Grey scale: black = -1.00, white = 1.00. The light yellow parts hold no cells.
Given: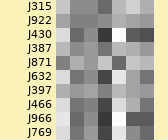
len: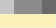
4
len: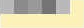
5
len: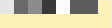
7
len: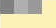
3
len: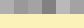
6

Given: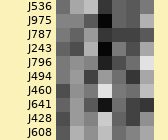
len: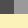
2
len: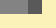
3
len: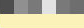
6
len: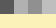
4

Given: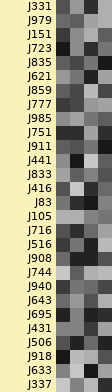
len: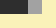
3
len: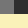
2
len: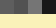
4
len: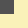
1
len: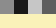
4

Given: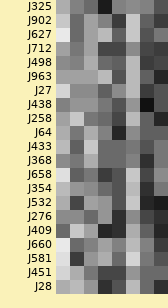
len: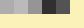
5
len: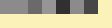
7
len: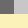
2
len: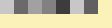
7
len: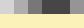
6
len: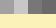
4

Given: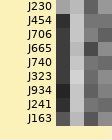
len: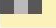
3
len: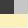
2
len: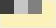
3
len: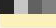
4
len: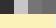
4
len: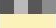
4
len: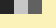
3

